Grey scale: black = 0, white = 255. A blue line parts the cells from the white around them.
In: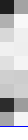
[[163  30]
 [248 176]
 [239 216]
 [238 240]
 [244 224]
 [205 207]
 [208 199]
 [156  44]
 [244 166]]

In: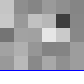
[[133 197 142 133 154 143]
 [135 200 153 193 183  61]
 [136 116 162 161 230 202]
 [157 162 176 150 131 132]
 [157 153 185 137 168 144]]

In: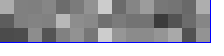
[[174 173 128 127 134 108 123 146 204 107 133 156 119 116 105]
 [134  93 128 131 129 184 141 137 112 123 115 115  59  83 108]
 [147  75  77 141  84 129 146 119 205 150 139 139 149 169  82]]

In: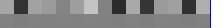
[[175 165  51 162 155 132 158 195 130  43 169  53 155 160  49]
 [130 130 127 130 129 130 129 130 129 127 130 127 130 129 127]]

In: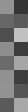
[[ 53 147]
 [ 90 103]
 [193  78]
 [ 60 142]
 [166 107]
 [ 62 145]
 [ 85 146]
 [168  90]]

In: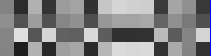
[[ 56 131  43 176  52 156 163  49 198 213 208 206  58 165 144]
 [ 80 143  82 157  81 134 145  78 151 163 163 168 100 144 121]
 [212 133 224  85 213  97  95 217  93  49  49  50 187  91 133]
 [ 50 132  29 177  40 159 167  42 183 219 215 217  50 170 132]]

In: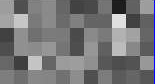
[[158 157  80 129 138 102  67  73 116  29  97]
 [ 97 163 198 122 138 107 128 101 100 224  64]
 [102  65 144 111 123 122  75 137 122 178 162]
 [ 91  78 144 140 151 117  78 150  96 188 136]
 [152 103  63 196 102 155 158 144  88  77  83]
 [ 86 126 110 135 133 113 141  80 124  91 101]]
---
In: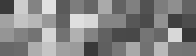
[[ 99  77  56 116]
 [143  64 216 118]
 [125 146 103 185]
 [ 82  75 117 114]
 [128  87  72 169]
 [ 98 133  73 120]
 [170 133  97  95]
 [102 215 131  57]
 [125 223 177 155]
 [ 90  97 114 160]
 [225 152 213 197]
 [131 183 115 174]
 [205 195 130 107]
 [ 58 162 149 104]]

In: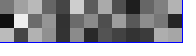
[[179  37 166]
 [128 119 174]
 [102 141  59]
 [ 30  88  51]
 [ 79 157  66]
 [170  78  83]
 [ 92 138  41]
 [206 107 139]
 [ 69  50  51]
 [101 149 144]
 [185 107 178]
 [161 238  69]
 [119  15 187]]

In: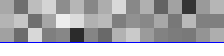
[[182 127 174]
 [154 128 148]
 [ 52 185 121]
 [162 120 124]
 [ 99 168 130]
 [176 136 155]
 [136 145 202]
 [217 126 178]
 [173 186 105]
 [135 177 133]
 [182 219  43]
 [141 237 135]
 [212 166 127]
 [189 111 216]
 [111 198 108]
 [168 180 161]]

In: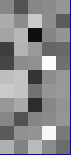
[[150  92 148 105 112 152 153 147 150 121 108]
 [138 141 133 101 252 141 150 135 138 246 139]
 [134 201  15 153 145  52 114  44 133 147 187]
 [ 82 140 183 179 140 196 195 169  82 145 130]
 [135 171 164  62  69 190 202 151 135  90 176]]

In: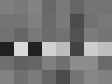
[[115 120 117 190 106 128]
 [116 113 124 204 140 134]
 [102  76  82  67 141 117]
 [121 122 113 188 112  76]
 [104 107 107 208 127 101]
 [130 127 120  33 102 123]
 [121 116 102 218  98 112]
 [126 115 113  33 111 130]]

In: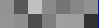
[[145  49]
 [134 158]
 [117 160]
 [138 127]
 [192  75]
 [ 88 143]
 [147 149]]

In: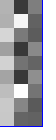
[[126  98  92 137 100 143 116  90  98]
 [ 57 245 122  56 115  57 254 134 101]
 [179 176 214 160 210 164 189 201 200]]

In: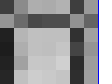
[[153 100 161 148 157 159]
 [ 62 146  49  68  43  46]
 [178  77 191 197 208 196]
 [171  77 191 190 198 201]
 [174  72 192 192 199 205]
 [139 107 181 174 161 192]
 [ 62 149  33  29  34  38]]

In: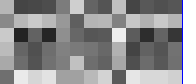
[[ 86 181  54 114 112 208]
 [ 80 201 100  84  88 216]
 [ 88 177  45  98 108 216]
 [ 69 199  92  68  79 230]
 [192 129 237 177 167  90]
 [ 84 183  89 104  98 211]
 [100 180  86 117 110 185]
 [207  95 103 122 193 161]
 [124 152 143 129 126 161]
 [ 77 185  37 110 113 226]
 [ 72 202  98  80  83 214]
 [ 69 184  35 101 109 234]
 [182 137 202 187 169 111]]
